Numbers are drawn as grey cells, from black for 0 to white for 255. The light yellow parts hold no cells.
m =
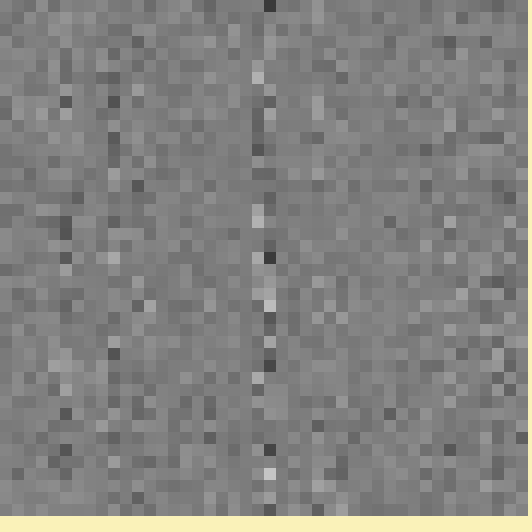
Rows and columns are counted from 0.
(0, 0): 130
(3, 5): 142
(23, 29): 134
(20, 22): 98
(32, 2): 130
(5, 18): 130
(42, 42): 141
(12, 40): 145
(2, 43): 127
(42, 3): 139
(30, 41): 150
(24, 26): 120
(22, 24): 132
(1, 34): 125
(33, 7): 117
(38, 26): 138
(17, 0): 112
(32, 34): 122
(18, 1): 130
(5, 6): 134
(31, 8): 145
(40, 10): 124
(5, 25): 130
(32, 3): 127
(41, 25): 112
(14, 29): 130
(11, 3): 122
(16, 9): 113
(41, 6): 140
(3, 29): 132
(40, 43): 119
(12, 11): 136
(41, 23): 119
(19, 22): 114
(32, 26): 127
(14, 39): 116
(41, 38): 129
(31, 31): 136
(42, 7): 129
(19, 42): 113

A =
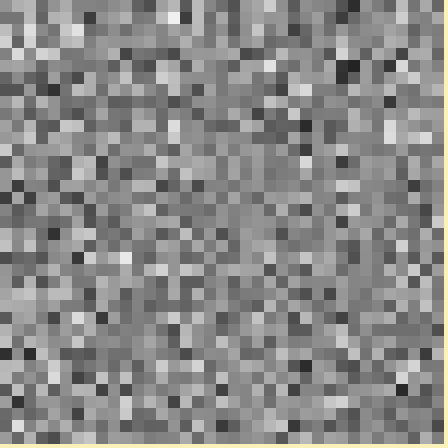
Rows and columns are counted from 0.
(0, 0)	147
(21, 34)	89
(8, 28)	140
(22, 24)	118
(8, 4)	146
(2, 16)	185
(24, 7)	73
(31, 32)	95
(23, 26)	135
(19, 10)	99
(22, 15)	196
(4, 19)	169
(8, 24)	125
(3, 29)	140
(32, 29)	146
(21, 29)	80
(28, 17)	129
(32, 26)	133
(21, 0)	78
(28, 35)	128
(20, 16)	167
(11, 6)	134
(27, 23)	159
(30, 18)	131
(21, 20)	152
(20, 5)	156
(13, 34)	172
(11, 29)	135
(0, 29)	45
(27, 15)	182
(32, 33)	41
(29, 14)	118
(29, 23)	190
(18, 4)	102
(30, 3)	148
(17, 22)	104
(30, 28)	88
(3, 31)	123
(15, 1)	61
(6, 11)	114

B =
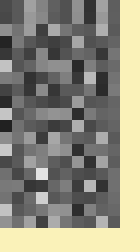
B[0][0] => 75
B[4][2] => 64
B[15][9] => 112
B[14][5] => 98
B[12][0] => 200
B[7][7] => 118
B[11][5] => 117
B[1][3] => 136
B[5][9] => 106
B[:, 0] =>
[75, 72, 143, 36, 55, 194, 124, 67, 41, 197, 33, 141, 200, 72, 112, 121, 115, 194, 146]
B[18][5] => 117
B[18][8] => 180
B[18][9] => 90
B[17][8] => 98
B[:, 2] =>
[161, 153, 157, 87, 64, 100, 50, 54, 87, 106, 91, 155, 116, 162, 104, 54, 108, 102, 161]
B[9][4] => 147
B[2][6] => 94
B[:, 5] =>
[81, 81, 117, 73, 83, 143, 127, 90, 75, 143, 70, 117, 143, 79, 98, 126, 101, 145, 117]
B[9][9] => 104
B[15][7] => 183
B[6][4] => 98
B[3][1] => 121
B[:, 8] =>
[162, 153, 175, 89, 55, 93, 46, 43, 89, 100, 91, 173, 114, 164, 89, 50, 93, 98, 180]
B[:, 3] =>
[131, 136, 63, 72, 136, 134, 70, 138, 75, 136, 84, 60, 127, 129, 226, 60, 207, 120, 65]
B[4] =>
[55, 91, 64, 136, 54, 83, 107, 100, 55, 117]
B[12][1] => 86
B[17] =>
[194, 89, 102, 120, 149, 145, 45, 129, 98, 104]
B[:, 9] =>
[94, 95, 90, 100, 117, 106, 115, 122, 101, 104, 100, 90, 101, 93, 111, 112, 108, 104, 90]
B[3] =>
[36, 121, 87, 72, 63, 73, 167, 81, 89, 100]

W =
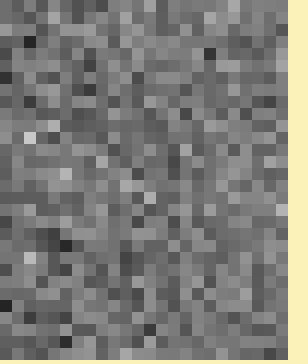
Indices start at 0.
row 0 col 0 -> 110
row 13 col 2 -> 104
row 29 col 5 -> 134
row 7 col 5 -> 112
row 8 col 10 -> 115
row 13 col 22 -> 161
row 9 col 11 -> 113
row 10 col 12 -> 93
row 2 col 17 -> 134
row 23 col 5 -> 138
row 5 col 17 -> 103
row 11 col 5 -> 131
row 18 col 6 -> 123
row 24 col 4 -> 144
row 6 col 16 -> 98
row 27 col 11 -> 103
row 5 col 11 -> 139
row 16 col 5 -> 99
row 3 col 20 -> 83
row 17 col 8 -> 151
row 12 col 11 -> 115
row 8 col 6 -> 133
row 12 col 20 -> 142
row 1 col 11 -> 108
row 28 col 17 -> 128
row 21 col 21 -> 112
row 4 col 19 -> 100
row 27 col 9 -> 136
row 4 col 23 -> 152
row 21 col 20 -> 146
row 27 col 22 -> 89
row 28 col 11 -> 80
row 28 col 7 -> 150
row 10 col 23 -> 148
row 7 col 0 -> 115
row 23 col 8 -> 93
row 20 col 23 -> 139
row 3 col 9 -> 90
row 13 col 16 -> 139
